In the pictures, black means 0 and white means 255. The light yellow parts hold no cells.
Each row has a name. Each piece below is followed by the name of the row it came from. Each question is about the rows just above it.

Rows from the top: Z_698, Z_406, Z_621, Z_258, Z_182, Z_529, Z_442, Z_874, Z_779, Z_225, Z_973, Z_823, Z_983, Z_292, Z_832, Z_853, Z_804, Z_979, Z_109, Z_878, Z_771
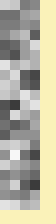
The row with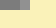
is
Z_621
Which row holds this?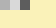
Z_874
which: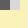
Z_823
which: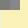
Z_698

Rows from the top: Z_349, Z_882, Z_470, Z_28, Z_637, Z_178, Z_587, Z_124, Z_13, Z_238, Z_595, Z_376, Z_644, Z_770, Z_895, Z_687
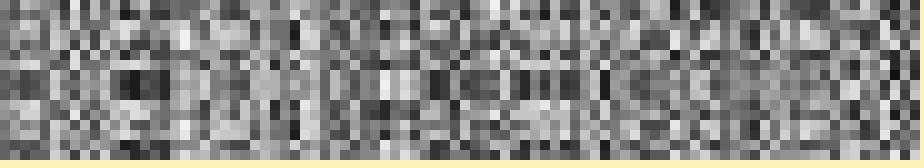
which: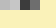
Z_637
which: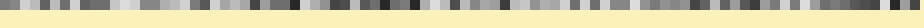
Z_470
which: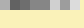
Z_687
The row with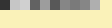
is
Z_637
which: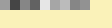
Z_895

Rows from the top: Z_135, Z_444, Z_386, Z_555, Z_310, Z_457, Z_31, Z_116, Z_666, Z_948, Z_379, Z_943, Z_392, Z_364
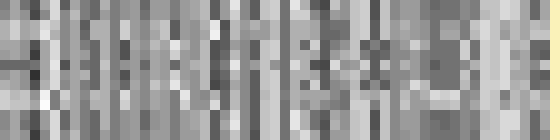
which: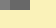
Z_943
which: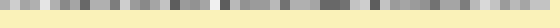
Z_555
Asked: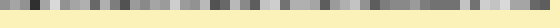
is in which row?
Z_116
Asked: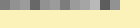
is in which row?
Z_943
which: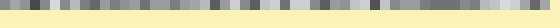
Z_444
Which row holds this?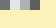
Z_135

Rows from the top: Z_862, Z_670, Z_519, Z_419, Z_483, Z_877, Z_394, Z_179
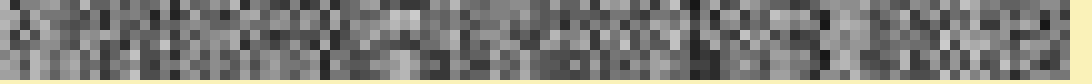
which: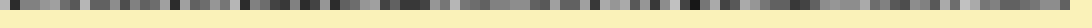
Z_862
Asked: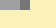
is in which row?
Z_519
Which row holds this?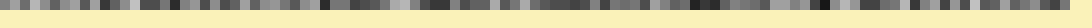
Z_877
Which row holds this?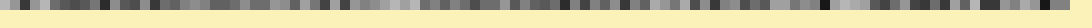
Z_519

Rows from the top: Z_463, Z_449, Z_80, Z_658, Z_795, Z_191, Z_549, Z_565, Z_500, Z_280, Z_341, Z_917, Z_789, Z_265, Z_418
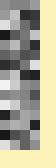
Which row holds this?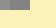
Z_463
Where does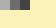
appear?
Z_80

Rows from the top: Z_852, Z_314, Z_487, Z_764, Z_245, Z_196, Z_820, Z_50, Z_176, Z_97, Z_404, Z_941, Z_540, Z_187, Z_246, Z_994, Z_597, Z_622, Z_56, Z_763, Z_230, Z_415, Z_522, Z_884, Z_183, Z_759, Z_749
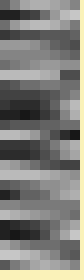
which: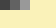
Z_404
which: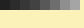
Z_522
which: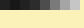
Z_884
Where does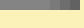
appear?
Z_196
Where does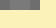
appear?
Z_176

